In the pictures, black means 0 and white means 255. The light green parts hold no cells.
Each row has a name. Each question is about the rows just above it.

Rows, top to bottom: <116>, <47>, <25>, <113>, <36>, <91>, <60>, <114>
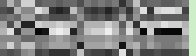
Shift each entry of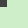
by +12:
[78]
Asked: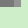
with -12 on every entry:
[109 109 136]

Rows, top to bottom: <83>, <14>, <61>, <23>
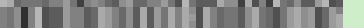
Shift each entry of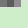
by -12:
[105  80 130]
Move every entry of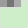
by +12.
[167 129 182]
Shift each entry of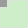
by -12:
[143]
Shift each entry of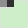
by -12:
[130  36]
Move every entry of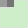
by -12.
[143 105]

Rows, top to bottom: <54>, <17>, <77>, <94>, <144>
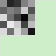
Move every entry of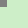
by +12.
[140]
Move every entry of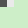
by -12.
[ 70 222]
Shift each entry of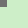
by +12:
[124]
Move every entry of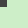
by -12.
[54]
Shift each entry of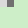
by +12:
[230 124]

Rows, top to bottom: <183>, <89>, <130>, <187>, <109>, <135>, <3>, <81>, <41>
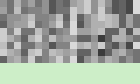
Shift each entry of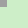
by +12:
[172]
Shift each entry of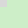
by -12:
[205]
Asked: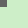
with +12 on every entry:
[111]
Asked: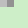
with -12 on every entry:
[178 134]
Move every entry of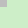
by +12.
[202]
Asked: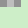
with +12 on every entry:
[158 202 158]

